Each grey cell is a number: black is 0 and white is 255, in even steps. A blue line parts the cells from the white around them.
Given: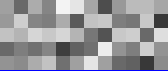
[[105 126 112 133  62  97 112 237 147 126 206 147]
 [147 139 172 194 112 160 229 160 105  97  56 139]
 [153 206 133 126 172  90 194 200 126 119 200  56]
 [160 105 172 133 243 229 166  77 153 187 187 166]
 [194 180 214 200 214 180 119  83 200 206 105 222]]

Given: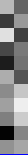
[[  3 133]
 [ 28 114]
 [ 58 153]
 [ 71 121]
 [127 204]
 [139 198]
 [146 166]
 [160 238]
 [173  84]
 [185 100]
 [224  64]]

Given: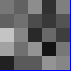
[[ 33  90  90 148 134]
 [ 97 112  76  56  83]
 [119  97 141  49 127]
 [162 112 148  20 119]
 [196 134  41 105  62]]

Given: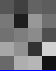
[[ 86  64  99  93]
 [105 174 182  18]
 [113 126 139  79]
 [120  30 152 113]
 [167 145  50 209]]

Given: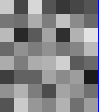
[[ 62  98  98 164 139 157  26]
 [ 84 202 151 133 178 112 157]
 [105 145 125 145 118 133 186]
 [118 112 172 125 194 139 105]
 [145 178 125  76 164 145 112]
 [172 125 172 178 208  90 105]
 [186  40  90 164  47 178 227]
 [202  70 215  84  55  70  84]]

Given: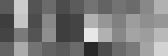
[[ 62 197  76 136  62  68 177 150 128 157 143 150]
 [ 68 122  84 143  62  68 231 177 136 164 157 185]
 [ 91 204  84 107  76  91 115  99 115 107 136 177]
 [ 99 171 115  99  91 107  41  76 107 122 164 210]]

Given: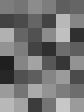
[[ 31 133 163  87  54 147]
 [ 39  81  94 133 155  75]
 [ 67  75 101  67 184 133]
 [125 117 140 125  94 101]
 [147 125  67  47 109  94]
 [155 117 171 147 125 109]
 [177 101  81 140 192  47]
 [184 163  60 117 199 155]]

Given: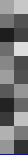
[[ 29  66]
 [ 35 103]
 [ 58 193]
 [ 89 150]
 [109 221]
 [115  81]
 [135  74]
 [150  50]
 [158  81]
 [165 199]
 [177 121]]
